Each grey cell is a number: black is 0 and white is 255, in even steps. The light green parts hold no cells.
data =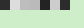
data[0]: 45
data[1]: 221
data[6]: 44

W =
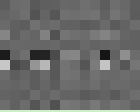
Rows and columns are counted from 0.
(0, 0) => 93
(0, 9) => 106
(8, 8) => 104
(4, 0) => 101
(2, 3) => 113
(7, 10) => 106
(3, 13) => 97
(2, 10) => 106
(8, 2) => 104
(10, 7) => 116
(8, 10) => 101
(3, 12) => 101
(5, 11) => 98
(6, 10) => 196
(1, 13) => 92
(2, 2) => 93
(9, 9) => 95
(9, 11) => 90
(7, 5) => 88
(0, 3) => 89
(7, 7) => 113
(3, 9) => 122
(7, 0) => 108
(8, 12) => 106
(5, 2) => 111
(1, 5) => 86
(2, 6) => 98
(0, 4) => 95
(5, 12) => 143
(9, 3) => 108
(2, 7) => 98
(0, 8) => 111
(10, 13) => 98
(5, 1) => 100
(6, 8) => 85

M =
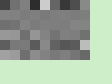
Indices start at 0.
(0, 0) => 67
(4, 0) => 94
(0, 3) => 45
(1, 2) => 124
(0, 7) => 78
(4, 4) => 137
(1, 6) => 127
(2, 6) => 125
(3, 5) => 115
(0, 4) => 204
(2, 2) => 131
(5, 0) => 161
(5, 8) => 105
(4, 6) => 87
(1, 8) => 126
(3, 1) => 150
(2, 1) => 115

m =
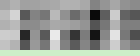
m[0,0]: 167
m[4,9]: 91
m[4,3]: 153
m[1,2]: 88
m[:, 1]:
[177, 212, 186, 202, 179]
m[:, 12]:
[146, 99, 127, 120, 147]
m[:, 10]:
[149, 94, 119, 135, 155]
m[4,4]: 118
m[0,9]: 131
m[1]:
[187, 212, 88, 131, 118, 185, 145, 107, 134, 10, 94, 204, 99, 86]
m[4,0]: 194
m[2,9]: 84
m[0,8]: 169
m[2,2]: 139
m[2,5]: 169
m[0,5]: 169
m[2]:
[177, 186, 139, 140, 152, 169, 165, 158, 148, 84, 119, 179, 127, 127]
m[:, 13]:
[139, 86, 127, 78, 124]

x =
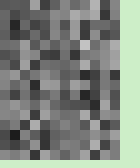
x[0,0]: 88
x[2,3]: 66
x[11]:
[134, 130, 154, 60, 159, 125, 110, 113, 168, 77, 142, 133]
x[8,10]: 121
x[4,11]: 172
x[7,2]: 91
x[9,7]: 120
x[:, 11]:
[133, 129, 92, 86, 172, 160, 164, 56, 105, 80, 85, 133, 90, 158, 124, 125]
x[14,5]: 103
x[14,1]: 64
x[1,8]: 151
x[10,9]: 44
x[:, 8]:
[124, 151, 64, 59, 194, 121, 170, 44, 136, 38, 77, 168, 87, 119, 106, 161]
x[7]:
[135, 150, 91, 119, 140, 120, 91, 100, 44, 64, 122, 56]
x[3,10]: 71
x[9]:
[107, 66, 114, 71, 98, 121, 74, 120, 38, 66, 134, 80]
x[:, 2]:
[88, 87, 103, 72, 155, 146, 159, 91, 124, 114, 130, 154, 63, 129, 88, 144]
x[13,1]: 28
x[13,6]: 106
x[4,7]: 98
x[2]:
[100, 38, 103, 66, 82, 130, 81, 153, 64, 107, 106, 92]
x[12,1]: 123
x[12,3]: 172
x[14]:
[80, 64, 88, 144, 52, 103, 128, 123, 106, 173, 68, 124]
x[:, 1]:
[91, 72, 38, 57, 112, 90, 73, 150, 103, 66, 149, 130, 123, 28, 64, 125]

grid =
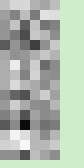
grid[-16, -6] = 192
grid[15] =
[143, 143, 82, 189, 163, 141]
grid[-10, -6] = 173
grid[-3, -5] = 243
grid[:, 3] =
[178, 123, 194, 199, 63, 174, 205, 211, 170, 170, 142, 162, 146, 182, 183, 189]
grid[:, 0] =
[192, 159, 148, 149, 90, 167, 173, 173, 173, 137, 153, 128, 89, 194, 209, 143]
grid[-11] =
[167, 145, 151, 174, 198, 179]
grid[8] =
[173, 217, 183, 170, 140, 175]
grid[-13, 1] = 122
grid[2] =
[148, 195, 95, 194, 116, 130]
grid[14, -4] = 247
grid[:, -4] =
[215, 189, 95, 77, 111, 151, 146, 130, 183, 81, 170, 82, 12, 221, 247, 82]
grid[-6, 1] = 205
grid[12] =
[89, 138, 12, 146, 114, 124]
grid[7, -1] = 142
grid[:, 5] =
[189, 221, 130, 141, 200, 179, 139, 142, 175, 160, 182, 146, 124, 181, 202, 141]
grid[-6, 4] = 139
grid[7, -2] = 146
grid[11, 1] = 159
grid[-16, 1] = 214
